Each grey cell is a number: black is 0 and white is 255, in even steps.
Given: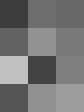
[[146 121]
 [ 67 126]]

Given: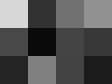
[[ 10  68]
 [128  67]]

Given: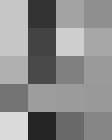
[[ 67 206]
 [ 73 128]]

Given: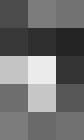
[[ 47  36]
 [235  52]]

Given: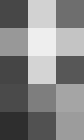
[[238 196]
 [212  87]]

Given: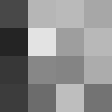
[[227 158]
 [135 132]]

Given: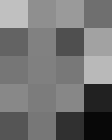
[[129  79]
 [128 120]]
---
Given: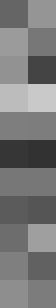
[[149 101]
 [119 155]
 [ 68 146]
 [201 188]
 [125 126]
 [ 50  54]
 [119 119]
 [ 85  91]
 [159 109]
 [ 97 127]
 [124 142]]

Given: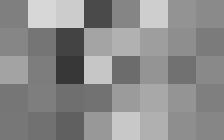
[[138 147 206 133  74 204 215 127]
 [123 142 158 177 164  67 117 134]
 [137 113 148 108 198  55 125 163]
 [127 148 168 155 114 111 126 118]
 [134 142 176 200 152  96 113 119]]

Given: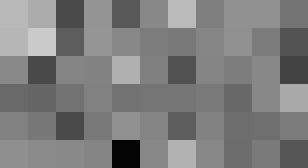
[[116 145 145 126 186 136  89 148  74 171 185]
 [ 83 123 144 134 121 125 136 149  93 202 182]
 [ 66 136 125 133  81 128 176 130 133  73 137]
 [168 136 104 122 117 117 114 129 114 101 105]
 [123 111 110 130  93 132 144 121  74 119 129]
 [ 86 122 109 135 178 135   5 132 137 138 143]]

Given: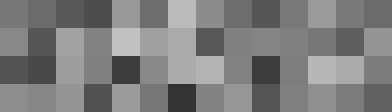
[[107 122 154 121  86 109 140 187 109 153  77  88 107 119]
 [148  94 118 127 132 128  87 170 160 193 130 162  86 136]
 [124 171 183 125  60 130 179 171 137  60 129 158  72  83]
 [ 97 123 143 128  85 150 131  51 119 155  81 149 135 141]]

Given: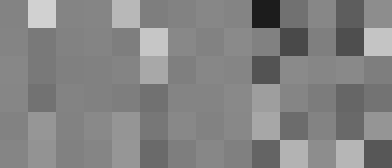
[[141  93 135 113  28 132 135 130 126 184 133 132 209 131]
 [196  78 127  73 129 138 130 136 198 126 132 130 121 132]
 [126 137 134 138  83 133 135 127 168 132 129 128 121 135]
 [115 102 124 133 158 137 132 132 113 126 129 131 114 134]
 [149 105 131 108 167 136 130 136 119 149 137 130 150 130]
 [ 87 182 141 179 100 128 135 126 106 150 133 129 147 133]]

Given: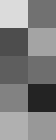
[[113 219]
 [164  77]
 [110  94]
 [ 35 130]
 [152 176]]
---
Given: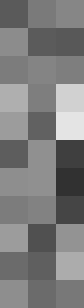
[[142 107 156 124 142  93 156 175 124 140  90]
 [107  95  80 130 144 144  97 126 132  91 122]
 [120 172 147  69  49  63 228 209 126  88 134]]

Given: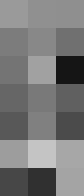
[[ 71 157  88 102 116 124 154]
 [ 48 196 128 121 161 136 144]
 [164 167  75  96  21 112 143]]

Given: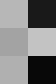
[[176 163 183]
 [  8 195  25]]

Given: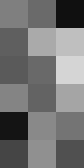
[[ 69  20 132  90  95 127]
 [144 137  99 105 170 106]
 [ 80 116 165 213 191  16]]

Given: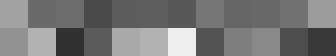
[[146 162]
 [178 106]
 [ 49 108]
 [ 91  74]
 [169  93]
 [178  94]
 [238  88]
 [ 83 118]
 [126 102]
 [137 104]
 [ 77 114]
 [ 57 156]]

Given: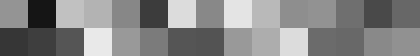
[[ 54 148]
 [ 62  21]
 [ 85 193]
 [233 179]
 [153 135]
 [123  60]
 [ 85 220]
 [ 83 136]
 [153 228]
 [173 185]
 [220 142]
 [107 146]
 [104 111]
 [137  73]
 [145 103]]

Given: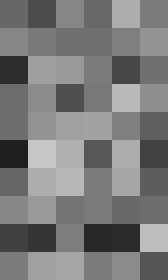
[[123  65 135 101  31 110 109  45 134 103]
 [160  53 153 172 198 147 139 158 121  76]
 [165 125 116 183 176 160  79 153 112 134]
 [123  40 123 123  87 162 120 123 111 104]
 [139  42 105 166 173 128 185  71 127 174]
 [ 86 189 109  93  66  94 143 112 147 123]]
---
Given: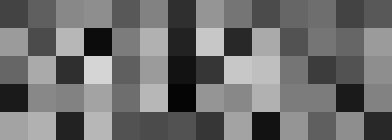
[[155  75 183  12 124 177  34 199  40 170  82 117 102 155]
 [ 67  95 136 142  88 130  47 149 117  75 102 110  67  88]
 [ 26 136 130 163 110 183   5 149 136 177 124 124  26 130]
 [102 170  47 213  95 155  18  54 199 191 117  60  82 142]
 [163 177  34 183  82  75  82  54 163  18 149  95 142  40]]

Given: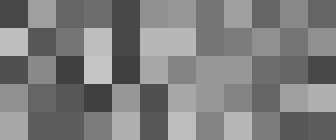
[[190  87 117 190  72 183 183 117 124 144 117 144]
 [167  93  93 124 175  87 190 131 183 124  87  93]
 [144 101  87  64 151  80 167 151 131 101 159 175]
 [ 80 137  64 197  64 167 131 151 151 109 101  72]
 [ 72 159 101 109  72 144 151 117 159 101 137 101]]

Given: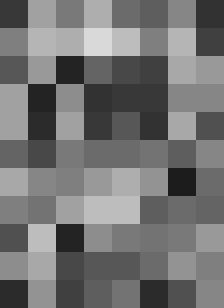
[[161  35 141  50  56  56 134 134]
 [161  43 161  56  87  50 168  80]
 [100  72 121 107 107 115  94 134]
 [127 115 161 189 189  94 107 100]
 [168 134 127 153 174 147  28 107]
 [ 43 147  64  94 115  43  80 134]
 [ 87 153  35 100  72  64 168 153]
 [ 56 161 121 174 107  94 134  50]
 [141 168  72  87  87 107 147 127]
 [127 181 174 217 189 127 181  64]
 [ 80 189  35 141 121 115 121 153]]

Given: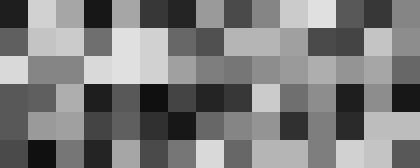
[[ 74  16 118  36 166  74 118 217 103 181 181 126 209 196  88]
 [ 88  95 174  30  88  16  68  36  55 203 111 141  30 141  23]
 [217 133 133 217 224 209 160 126 118 141 154 174 148 166 103]
 [ 88 154 160  68  95  48  23 103 133 148  48 126  42 189 189]
 [ 95 196 203 111 224 209 103  80 181 181 160  74  68 196 141]
 [ 30 209 166  23 166  55  36 154  74 133 203 224  88  55 133]]

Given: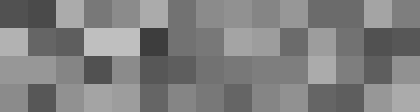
[[ 81  74 171 120 139 171 114 139 145 133 151 107 107 164 126]
 [139  87 145 164 157 101 133 120 101 133 145 101  94 151 171]
 [178 101  94 191 191  61 114 120 164 157 107 157 114  81  87]
 [151 151 133  81 139  87  94 114 120 126 126 171 126  94 145]]

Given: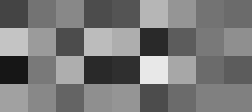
[[ 68 115 136  76  84 182 149 115 107]
 [ 22 121 174  41  47 232 167 107  92]
 [161 136 100 143 149  76 107 128 128]
 [196 155  76 188 174  41  92 121 143]]
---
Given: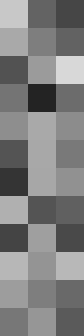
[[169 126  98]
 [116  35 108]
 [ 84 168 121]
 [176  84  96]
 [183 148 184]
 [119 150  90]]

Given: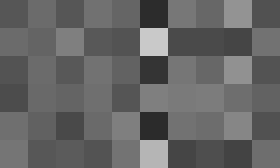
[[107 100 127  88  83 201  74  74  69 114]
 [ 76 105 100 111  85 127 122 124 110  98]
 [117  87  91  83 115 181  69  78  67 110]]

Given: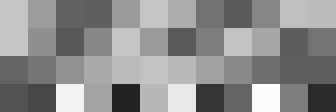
[[197 143  88 136 196 154  90 125 194 167  93 115]
 [ 82  70 242 163  34 183 232  54 100 252 125  42]]

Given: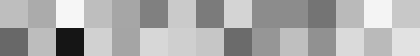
[[104 189  21 209 165 215 207 198 107 150 191 145 218 186 226]]

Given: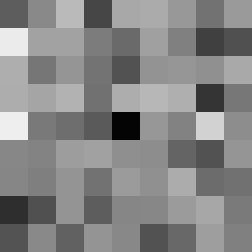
[[235 162 162 124 106 160 128  64  80]
 [173 165 178 113 173 183 175  52 119]
 [135 131 157 161 143 141 100  82 149]
 [ 46  80 148  93 134 135 155 167 122]]

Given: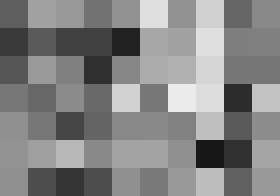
[[ 58  90  65  65  33 167 162 223 127 128]
 [119 103 139 105 210 120 235 221  44 194]
 [147 159 184 137 163 163 143  24  49 165]]
